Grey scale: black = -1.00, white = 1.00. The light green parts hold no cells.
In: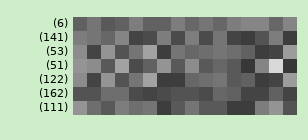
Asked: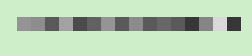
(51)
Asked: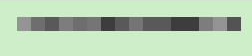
(111)
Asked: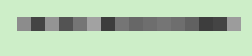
(53)

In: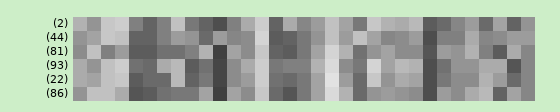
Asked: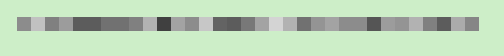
(81)
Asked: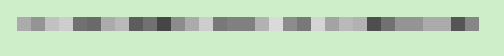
(93)
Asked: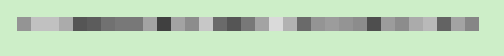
(86)

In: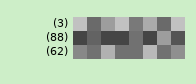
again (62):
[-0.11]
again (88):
[-0.46]
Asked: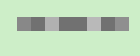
(62)
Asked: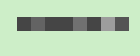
(88)
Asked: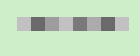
(3)

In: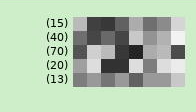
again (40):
[-0.45]
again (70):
[0.46]
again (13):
[0.20]
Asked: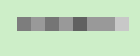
(13)
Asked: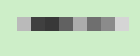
(15)

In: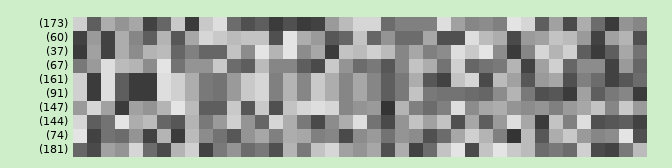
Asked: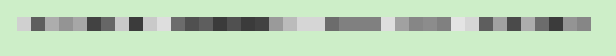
(173)
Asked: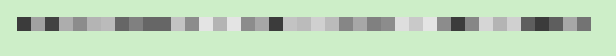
(37)
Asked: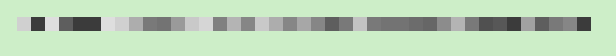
(91)
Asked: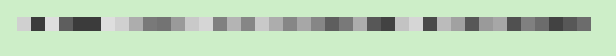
(161)

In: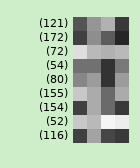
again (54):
[-0.11]
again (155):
[0.34]
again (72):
[0.45]
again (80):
[0.22]

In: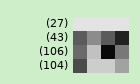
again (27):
[0.78]
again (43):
[-0.29]
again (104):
[0.61]
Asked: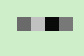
(106)
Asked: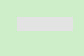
(27)

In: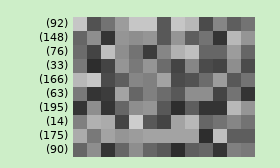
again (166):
[-0.41]
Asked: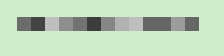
(76)
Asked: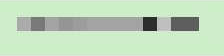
(175)
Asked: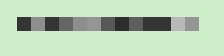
(195)
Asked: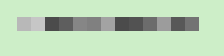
(166)

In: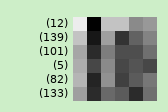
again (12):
[0.53]
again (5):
[-0.44]
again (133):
[-0.66]

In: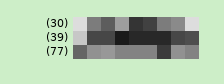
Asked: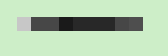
(39)
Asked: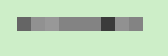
(77)
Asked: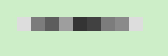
(30)

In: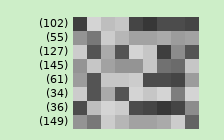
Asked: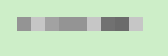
(145)
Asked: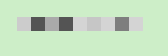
(34)
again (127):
[-0.34]
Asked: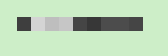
(102)
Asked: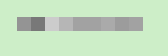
(55)
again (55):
[0.27]

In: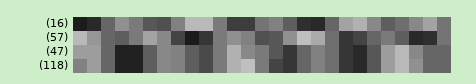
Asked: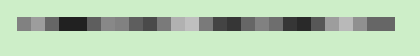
(118)
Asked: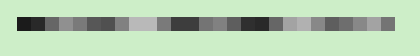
(16)

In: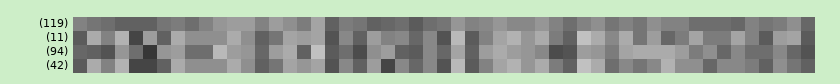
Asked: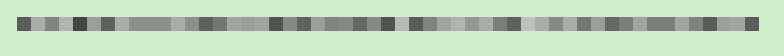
(11)
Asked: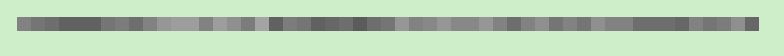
(119)
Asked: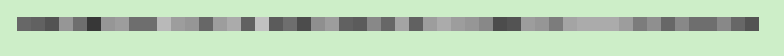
(94)

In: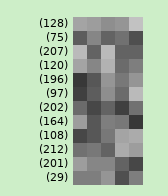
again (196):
[0.17]
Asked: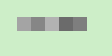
(120)
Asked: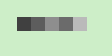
(97)
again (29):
[-0.01]

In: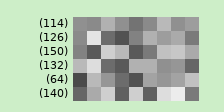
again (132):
[0.39]
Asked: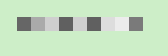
(140)
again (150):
[-0.30]

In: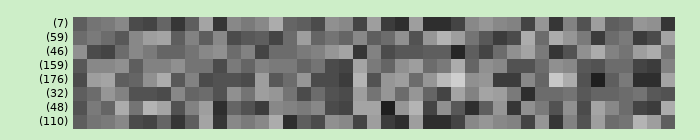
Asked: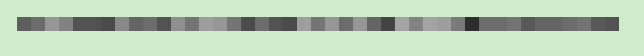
(32)
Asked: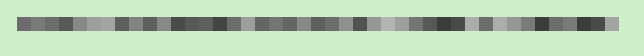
(59)
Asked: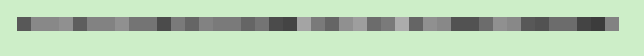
(159)

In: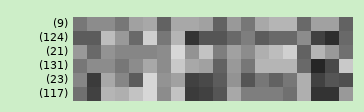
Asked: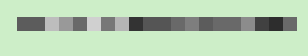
(124)
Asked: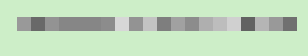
(21)
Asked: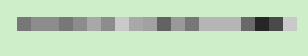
(131)

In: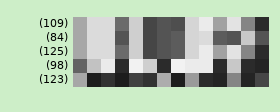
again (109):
[0.72]
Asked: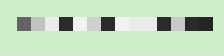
(98)

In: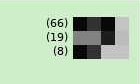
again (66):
[-0.94]
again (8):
[0.53]
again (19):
[0.01]
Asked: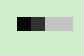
(8)

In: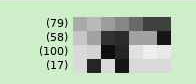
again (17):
[0.70]
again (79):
[-0.50]
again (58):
[0.27]

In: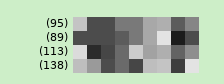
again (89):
[-0.40]
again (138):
[0.49]

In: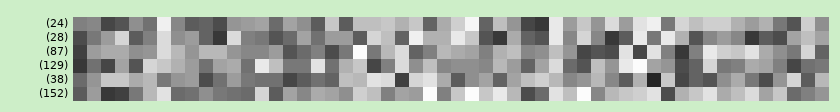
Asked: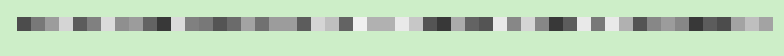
(28)
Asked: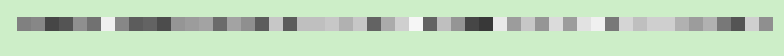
(24)
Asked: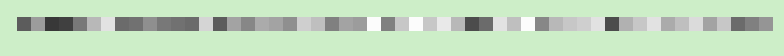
(152)
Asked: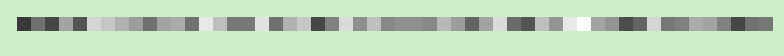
(129)
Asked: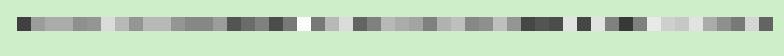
(87)

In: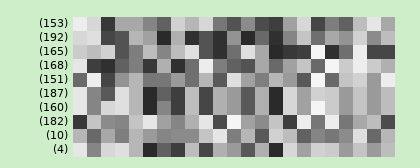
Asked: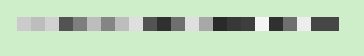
(165)
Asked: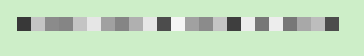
(182)
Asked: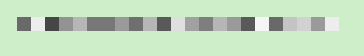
(151)

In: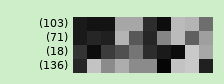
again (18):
[-0.90]
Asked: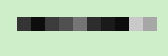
(18)
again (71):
[-0.70]

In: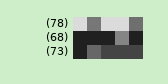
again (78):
[0.72]
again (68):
[-0.75]
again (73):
[-0.47]
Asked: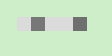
(78)
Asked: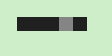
(68)
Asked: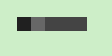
(73)

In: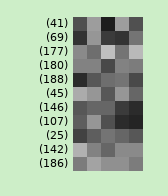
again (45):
[0.18]
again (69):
[-0.60]
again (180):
[0.02]

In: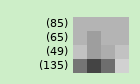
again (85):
[0.41]
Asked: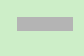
(85)
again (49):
[0.52]
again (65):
[0.41]
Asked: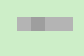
(65)

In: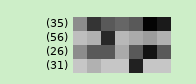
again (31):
[0.55]
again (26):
[-0.30]
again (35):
[-0.30]
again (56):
[0.39]
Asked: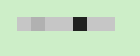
(31)
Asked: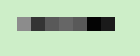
(35)

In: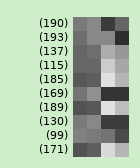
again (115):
[-0.20]
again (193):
[0.07]
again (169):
[-0.59]

